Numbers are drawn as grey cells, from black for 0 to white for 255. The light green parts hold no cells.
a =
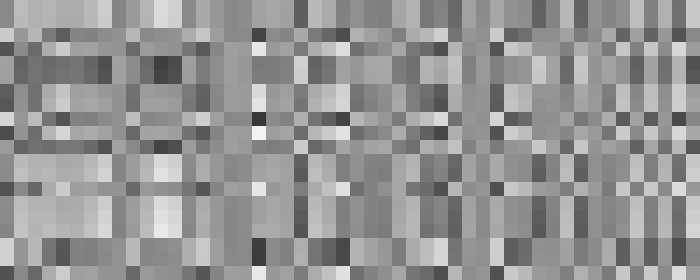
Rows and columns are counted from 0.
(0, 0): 137
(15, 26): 130
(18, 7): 136
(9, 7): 162
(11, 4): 169
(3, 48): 216
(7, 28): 168
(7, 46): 191
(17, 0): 209
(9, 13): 114
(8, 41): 120
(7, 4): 203
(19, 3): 172
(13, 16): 159
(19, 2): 104
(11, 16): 136
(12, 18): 163
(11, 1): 186
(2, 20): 133
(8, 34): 144
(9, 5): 166
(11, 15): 151
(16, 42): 145
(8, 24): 67
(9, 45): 137
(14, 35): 169
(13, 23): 192
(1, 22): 185
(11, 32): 104
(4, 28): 122
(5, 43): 162
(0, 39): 132
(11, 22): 183
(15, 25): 145
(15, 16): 134
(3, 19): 153
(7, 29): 126
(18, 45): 158
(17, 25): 180
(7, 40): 136

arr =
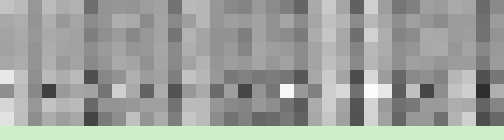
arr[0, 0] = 195
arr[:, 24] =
[165, 180, 167, 166, 175, 164, 216, 164, 160]
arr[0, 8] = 150
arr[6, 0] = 142
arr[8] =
[226, 190, 142, 172, 157, 167, 68, 122, 142, 191, 148, 171, 126, 197, 186, 140, 115, 129, 103, 107, 121, 98, 167, 197, 160, 82, 211, 161, 102, 151, 152, 112, 179, 207, 77, 104]
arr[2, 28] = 132
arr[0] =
[195, 186, 151, 187, 172, 178, 110, 148, 150, 148, 157, 161, 115, 184, 182, 151, 137, 131, 153, 139, 127, 101, 170, 201, 165, 97, 207, 157, 118, 128, 159, 156, 169, 165, 107, 138]
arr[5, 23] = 202
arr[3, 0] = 161
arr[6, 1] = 187
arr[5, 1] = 193
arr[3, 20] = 153
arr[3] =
[161, 167, 147, 172, 163, 161, 142, 154, 164, 149, 152, 166, 138, 174, 163, 146, 153, 133, 165, 158, 153, 140, 164, 184, 166, 131, 184, 172, 143, 149, 168, 170, 151, 163, 136, 153]
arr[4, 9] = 164
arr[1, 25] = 139
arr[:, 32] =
[169, 156, 156, 151, 156, 182, 194, 173, 179]
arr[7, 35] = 133
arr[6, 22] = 128
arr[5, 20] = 118
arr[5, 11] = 161
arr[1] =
[168, 173, 148, 174, 152, 165, 140, 149, 174, 169, 139, 163, 137, 158, 182, 150, 158, 154, 162, 146, 164, 139, 165, 192, 180, 139, 183, 166, 142, 159, 149, 139, 156, 156, 113, 155]
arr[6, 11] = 171
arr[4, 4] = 154
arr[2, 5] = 162
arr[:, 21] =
[101, 139, 123, 140, 139, 87, 152, 91, 98]
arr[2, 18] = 162
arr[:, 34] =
[107, 113, 114, 136, 123, 81, 46, 100, 77]
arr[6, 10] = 99
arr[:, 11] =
[161, 163, 163, 166, 164, 161, 171, 159, 171]
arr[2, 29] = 140
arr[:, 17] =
[131, 154, 126, 133, 152, 129, 70, 132, 129]

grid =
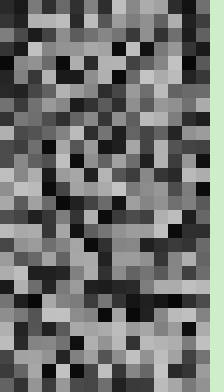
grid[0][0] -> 42
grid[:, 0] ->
[42, 53, 126, 53, 9, 37, 40, 114, 50, 176, 75, 76, 190, 143, 168, 79, 185, 70, 155, 173, 26, 116, 142, 176, 188, 69, 59, 99]
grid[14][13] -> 127
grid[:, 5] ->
[48, 41, 92, 149, 174, 26, 154, 27, 100, 187, 85, 13, 167, 163, 33, 52, 18, 165, 167, 129, 155, 124, 140, 169, 15, 129, 11, 74]
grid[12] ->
[190, 135, 174, 28, 155, 167, 32, 180, 85, 60, 136, 54, 41, 185, 173]
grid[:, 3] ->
[48, 179, 68, 133, 107, 178, 97, 153, 78, 102, 12, 80, 28, 12, 105, 55, 54, 111, 162, 32, 36, 168, 192, 33, 135, 147, 11, 60]
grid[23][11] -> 129
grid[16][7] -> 117
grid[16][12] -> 11
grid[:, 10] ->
[172, 144, 144, 17, 97, 195, 110, 91, 186, 69, 68, 32, 136, 140, 133, 64, 155, 32, 144, 116, 125, 32, 33, 166, 185, 146, 103, 59]
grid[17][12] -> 59
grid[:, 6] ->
[129, 188, 113, 168, 43, 142, 134, 51, 136, 45, 153, 143, 32, 151, 68, 176, 94, 11, 169, 171, 32, 60, 131, 163, 175, 159, 71, 70]
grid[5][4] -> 26
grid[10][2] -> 111
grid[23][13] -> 14
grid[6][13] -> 106
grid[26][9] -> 134
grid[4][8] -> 179
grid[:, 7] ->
[46, 86, 134, 163, 178, 176, 45, 91, 54, 116, 22, 98, 180, 170, 107, 12, 117, 49, 34, 49, 28, 118, 10, 170, 147, 84, 190, 111]
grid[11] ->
[76, 137, 96, 80, 191, 13, 143, 98, 161, 109, 32, 178, 61, 150, 17]
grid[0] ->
[42, 25, 122, 48, 105, 48, 129, 46, 190, 136, 172, 161, 44, 18, 112]
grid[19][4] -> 37
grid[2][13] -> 28
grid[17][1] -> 146
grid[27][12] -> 167
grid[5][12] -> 187
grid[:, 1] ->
[25, 34, 74, 25, 135, 129, 34, 59, 120, 74, 62, 137, 135, 192, 91, 69, 169, 146, 85, 189, 176, 30, 120, 35, 41, 162, 101, 51]
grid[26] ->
[59, 101, 167, 11, 194, 11, 71, 190, 54, 134, 103, 196, 41, 53, 156]
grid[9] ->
[176, 74, 83, 102, 131, 187, 45, 116, 31, 100, 69, 98, 36, 145, 156]

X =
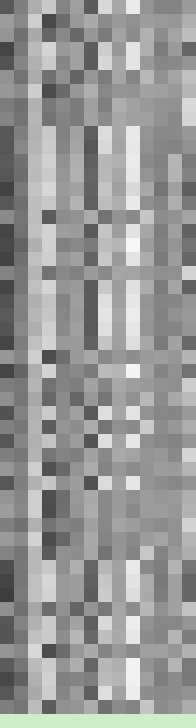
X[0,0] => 89
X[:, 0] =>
[89, 156, 149, 69, 83, 146, 151, 124, 132, 87, 86, 90, 86, 66, 87, 138, 69, 73, 67, 131, 69, 83, 90, 84, 69, 150, 69, 125, 143, 82, 128, 86, 127, 150, 86, 148, 157, 127, 155, 131, 78, 68, 61, 143, 86, 85, 148, 91, 72, 87, 126]
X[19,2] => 181
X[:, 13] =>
[154, 175, 189, 101, 149, 191, 180, 217, 213, 151, 145, 122, 130, 95, 120, 164, 97, 115, 102, 212, 96, 148, 152, 149, 104, 179, 114, 205, 187, 153, 173, 149, 212, 180, 147, 174, 179, 210, 181, 173, 118, 101, 102, 193, 148, 125, 176, 122, 121, 146, 172]
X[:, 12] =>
[131, 151, 163, 154, 137, 164, 153, 145, 138, 137, 132, 181, 179, 159, 174, 146, 159, 148, 156, 144, 164, 134, 144, 133, 162, 151, 144, 143, 168, 134, 151, 131, 137, 155, 135, 154, 151, 146, 145, 152, 179, 159, 159, 161, 135, 180, 151, 181, 140, 139, 146]
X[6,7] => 135
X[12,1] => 109
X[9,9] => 233
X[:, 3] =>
[200, 73, 101, 212, 201, 113, 76, 121, 115, 200, 202, 209, 201, 215, 200, 91, 210, 209, 206, 114, 212, 194, 198, 206, 211, 77, 211, 114, 103, 202, 93, 195, 118, 82, 198, 79, 77, 115, 76, 91, 200, 214, 210, 109, 202, 202, 77, 203, 208, 204, 93]
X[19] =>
[131, 118, 181, 114, 137, 129, 155, 138, 165, 163, 152, 143, 144, 212]
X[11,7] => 183
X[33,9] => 139
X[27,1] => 120
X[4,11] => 134
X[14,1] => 111
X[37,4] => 132
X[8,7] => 139
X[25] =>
[150, 134, 206, 77, 109, 153, 168, 137, 151, 142, 154, 157, 151, 179]
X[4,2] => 176
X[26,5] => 137
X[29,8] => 166
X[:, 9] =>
[235, 144, 140, 227, 228, 133, 147, 162, 159, 233, 232, 235, 232, 217, 233, 137, 226, 247, 228, 163, 223, 230, 236, 230, 221, 142, 244, 158, 144, 227, 138, 230, 163, 139, 230, 144, 137, 157, 138, 132, 233, 226, 220, 141, 236, 231, 139, 241, 240, 237, 132]
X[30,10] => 202
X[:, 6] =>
[92, 170, 151, 93, 91, 150, 175, 160, 162, 94, 86, 96, 102, 98, 96, 171, 90, 122, 99, 155, 91, 92, 91, 90, 97, 168, 122, 162, 152, 89, 172, 85, 162, 172, 82, 169, 172, 160, 169, 167, 101, 96, 92, 148, 94, 104, 170, 101, 126, 94, 172]
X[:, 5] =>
[159, 153, 104, 161, 161, 100, 151, 123, 123, 162, 164, 174, 177, 161, 179, 146, 155, 136, 160, 129, 154, 158, 155, 160, 154, 153, 137, 126, 102, 160, 141, 156, 127, 148, 157, 152, 149, 126, 137, 142, 174, 157, 157, 100, 162, 182, 152, 173, 132, 156, 148]
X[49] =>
[87, 124, 170, 204, 133, 156, 94, 221, 162, 237, 142, 138, 139, 146]
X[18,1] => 112
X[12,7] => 185
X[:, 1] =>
[127, 136, 113, 121, 133, 114, 140, 112, 115, 127, 135, 112, 109, 121, 111, 116, 114, 99, 112, 118, 118, 129, 128, 135, 125, 134, 100, 120, 118, 130, 119, 134, 118, 132, 127, 133, 136, 113, 140, 117, 119, 119, 122, 113, 131, 116, 135, 116, 97, 124, 116]

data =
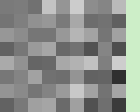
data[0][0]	122
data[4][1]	146
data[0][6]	141
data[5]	[119, 132, 162, 113, 110, 148, 98, 100, 47]
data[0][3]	195
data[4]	[170, 146, 101, 104, 168, 178, 193, 127, 205]
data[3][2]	154
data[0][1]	124
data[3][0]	98
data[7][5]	160
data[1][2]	145
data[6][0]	148
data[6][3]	131
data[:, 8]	[186, 96, 161, 78, 205, 47, 165, 59]
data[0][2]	113
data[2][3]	118
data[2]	[151, 140, 118, 118, 152, 181, 163, 117, 161]
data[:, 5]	[204, 168, 181, 114, 178, 148, 200, 160]
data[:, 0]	[122, 116, 151, 98, 170, 119, 148, 98]

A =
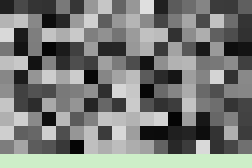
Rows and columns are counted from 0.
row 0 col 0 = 32
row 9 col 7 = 59
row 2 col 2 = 126
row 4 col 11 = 143
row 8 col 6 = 128
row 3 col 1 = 19
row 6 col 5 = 126
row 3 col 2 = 125
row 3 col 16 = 14
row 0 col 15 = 59
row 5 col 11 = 42
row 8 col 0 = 176
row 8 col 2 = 138
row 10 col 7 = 174
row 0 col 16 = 58
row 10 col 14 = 217
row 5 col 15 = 212
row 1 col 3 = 12
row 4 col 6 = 63
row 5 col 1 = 28
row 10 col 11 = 98
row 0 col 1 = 73
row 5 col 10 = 91
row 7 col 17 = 68
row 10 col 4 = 56
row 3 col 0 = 118
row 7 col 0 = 197
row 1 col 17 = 52
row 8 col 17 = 66
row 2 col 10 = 193
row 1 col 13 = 166
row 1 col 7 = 94
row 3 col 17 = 19
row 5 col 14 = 132
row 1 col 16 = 109
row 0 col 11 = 32
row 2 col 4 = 173
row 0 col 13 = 109
